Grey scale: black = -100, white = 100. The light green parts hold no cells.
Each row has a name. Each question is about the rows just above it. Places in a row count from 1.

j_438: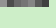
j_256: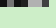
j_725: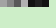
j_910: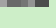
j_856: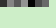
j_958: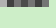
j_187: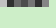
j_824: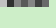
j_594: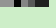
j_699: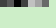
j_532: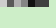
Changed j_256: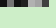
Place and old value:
6, [39]
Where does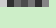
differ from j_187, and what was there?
1, [51]
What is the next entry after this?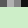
[-50]
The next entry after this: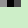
[-18]
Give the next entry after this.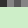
[-50]
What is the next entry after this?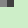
[-18]
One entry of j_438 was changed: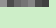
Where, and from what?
6, [-30]

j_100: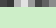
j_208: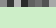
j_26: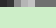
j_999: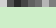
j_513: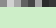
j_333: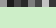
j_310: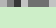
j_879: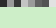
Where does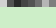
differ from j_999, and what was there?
5, [-24]
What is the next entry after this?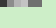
[-12]
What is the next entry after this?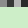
[-24]

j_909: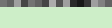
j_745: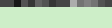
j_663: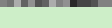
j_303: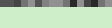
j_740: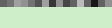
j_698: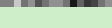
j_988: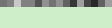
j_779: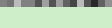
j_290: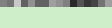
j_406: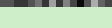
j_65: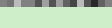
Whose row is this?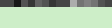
j_745
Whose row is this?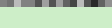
j_779
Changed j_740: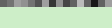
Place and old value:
16, [14]
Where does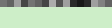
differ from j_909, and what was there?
13, [-58]
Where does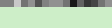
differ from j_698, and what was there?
7, [-10]

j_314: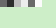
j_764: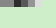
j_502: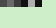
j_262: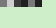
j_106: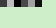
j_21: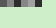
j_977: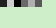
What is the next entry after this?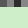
[26]
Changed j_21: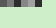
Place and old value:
2, [5]
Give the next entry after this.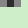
[26]

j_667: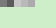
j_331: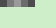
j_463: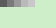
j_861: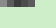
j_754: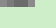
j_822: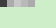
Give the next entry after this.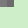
[-16]
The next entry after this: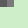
[21]
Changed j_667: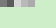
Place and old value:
3, [57]
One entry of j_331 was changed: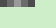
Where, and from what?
2, [-4]
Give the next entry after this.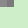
[-16]

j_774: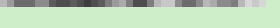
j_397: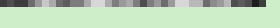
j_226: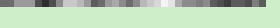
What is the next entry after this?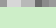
[44]
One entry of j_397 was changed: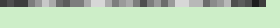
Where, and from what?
5, [-15]
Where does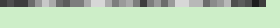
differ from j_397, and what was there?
21, [-39]
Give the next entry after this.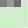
[21]

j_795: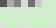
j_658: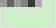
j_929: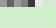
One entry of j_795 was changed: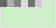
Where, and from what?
1, [-32]
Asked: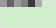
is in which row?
j_658
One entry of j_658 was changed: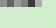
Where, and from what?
1, [22]
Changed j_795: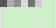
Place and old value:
3, [1]
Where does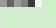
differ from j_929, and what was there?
6, [82]

